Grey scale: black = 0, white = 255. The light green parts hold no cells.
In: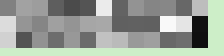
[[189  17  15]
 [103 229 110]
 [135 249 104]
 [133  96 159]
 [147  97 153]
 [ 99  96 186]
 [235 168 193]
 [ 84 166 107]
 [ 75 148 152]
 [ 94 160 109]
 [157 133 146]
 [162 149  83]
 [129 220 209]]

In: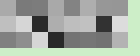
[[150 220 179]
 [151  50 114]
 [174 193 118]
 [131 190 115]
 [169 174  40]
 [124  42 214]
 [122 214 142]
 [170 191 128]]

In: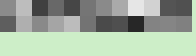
[[ 80 128]
 [ 84 133]
 [210 131]
 [230  39]
 [170  79]
 [138  74]
 [117 115]
 [ 70 188]
 [104 165]
 [ 64 137]
 [189 175]
 [139  94]]

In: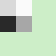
[[250 167]
 [217  41]]

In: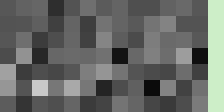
[[ 87  83  88  15  64 113 123]
 [105  83 109 157 109  66  77]
 [ 98 131 106 109  71 131  58]
 [ 79 116 125 128  75  11  70]
 [ 79  89  75 104  84  96 101]
 [100 100  93  19 116  77 116]
 [ 91 115 133 113 149  36  68]
 [111  62  65 104 126 119  59]
 [ 83 100 102 106  86 169 101]
 [ 46  64  78 103  71 119  79]
 [102  95  60  39  78 201  87]
 [ 98  84 111 146  60  84  52]
 [ 87  83  86  76 161 150  92]]

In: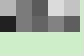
[[195  94]
 [219 130]
 [ 90 100]
 [123 123]
 [182  33]]

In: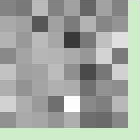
[[130 148 223 122 209 142 184 135]
 [162 134 192 211 119 147 127 106]
 [102 179 121 151  74 112 137 110]
 [161 123  57 170 143 172 253 174]
 [130 161 167 180 188 176 111 149]
 [186  87 186 182 163 164 154 166]
 [121 161 153 164 160 147 174 170]
 [131 169 179 137 194 175 210 145]]

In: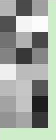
[[159 252  72 133 188  86  29  54]
 [ 74 244 177  55 187 198 196 166]
 [181  80 114 131 239 186 163 147]]

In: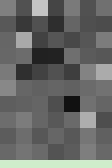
[[112  75 124  87 171 114 100  78  96 104]
 [ 81  79  85  91 131 107 113 174 118 125]
 [122 101  72 111  62  97  17 105  88  92]
 [ 69  45  85  34  80 100  78  88 102  83]
 [195  80  65  33  66  97 101 102  87 106]
 [ 80  56 169 108  47 102  97 124 109 115]
 [128  88 102 103 122 135  94 109  92 104]]
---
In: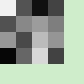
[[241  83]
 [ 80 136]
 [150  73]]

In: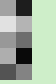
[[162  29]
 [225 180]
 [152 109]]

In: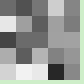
[[107  81]
 [231 159]
 [ 69 107]]

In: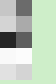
[[198 107]
 [212 170]
 [ 37  94]]

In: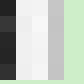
[[ 34 242]
 [ 55 238]
 [ 39 240]]

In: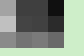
[[163  63]
 [192  68]
 [138 115]]

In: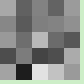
[[168  97]
 [135  90]
 [153 110]]

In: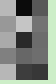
[[184  11]
 [152 197]
 [170  41]]

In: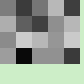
[[125  59]
 [174  95]
 [139 204]]
